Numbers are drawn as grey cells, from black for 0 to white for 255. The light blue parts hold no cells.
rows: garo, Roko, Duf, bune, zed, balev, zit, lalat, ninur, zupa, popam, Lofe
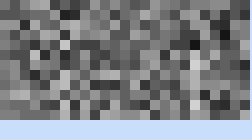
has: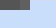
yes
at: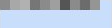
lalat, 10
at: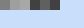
garo, 3
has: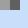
yes

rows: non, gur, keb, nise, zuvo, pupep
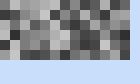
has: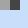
yes
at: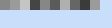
gur, 3

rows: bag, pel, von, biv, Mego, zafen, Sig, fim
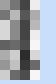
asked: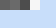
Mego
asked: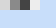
biv
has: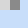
yes

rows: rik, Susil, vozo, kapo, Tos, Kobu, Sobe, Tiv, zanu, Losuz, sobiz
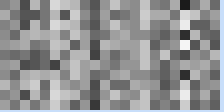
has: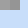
yes
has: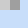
yes
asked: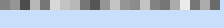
Losuz

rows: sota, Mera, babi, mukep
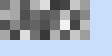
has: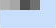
yes
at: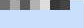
sota, 1
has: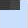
yes
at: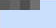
babi, 3
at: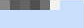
babi, 2
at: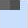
babi, 4
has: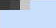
yes

